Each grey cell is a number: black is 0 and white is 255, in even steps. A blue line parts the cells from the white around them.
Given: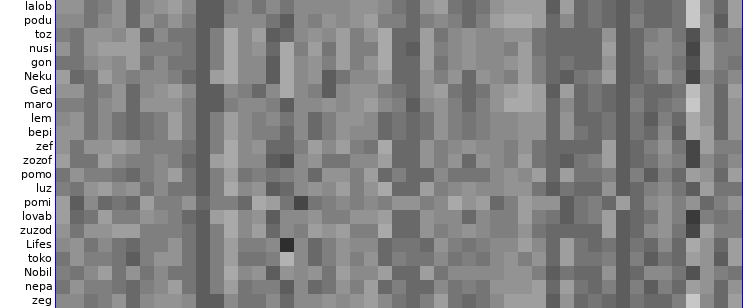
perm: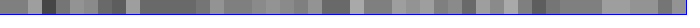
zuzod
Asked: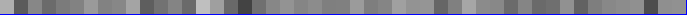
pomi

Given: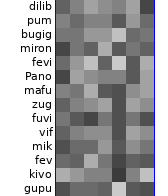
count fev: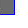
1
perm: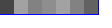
dilib
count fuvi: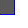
1
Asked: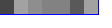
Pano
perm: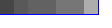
miron
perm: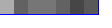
miron

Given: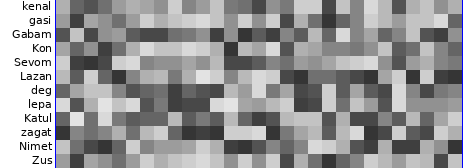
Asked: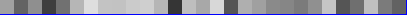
Kon
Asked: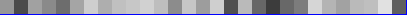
gasi
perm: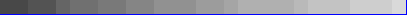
kenal
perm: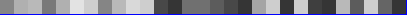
Lazan

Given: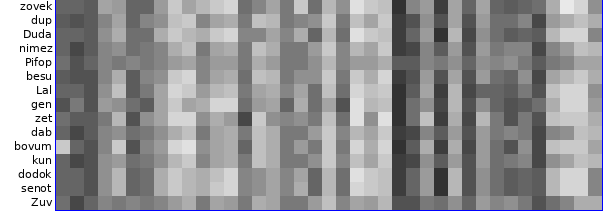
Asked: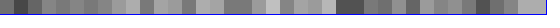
Zuv
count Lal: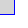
4

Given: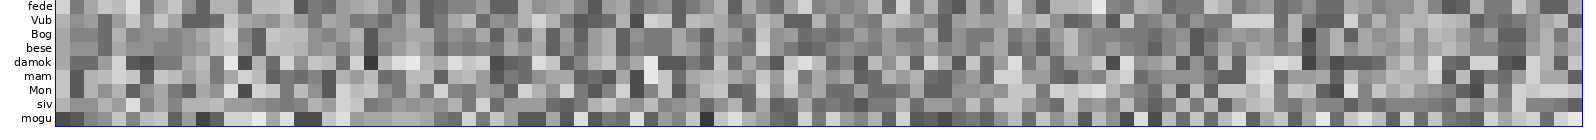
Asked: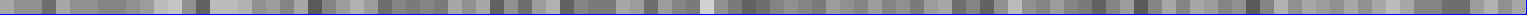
bese
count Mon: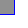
15
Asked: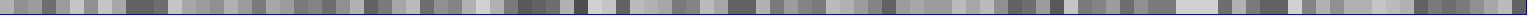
Vub
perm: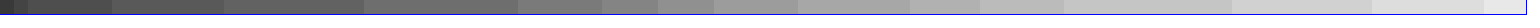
damok

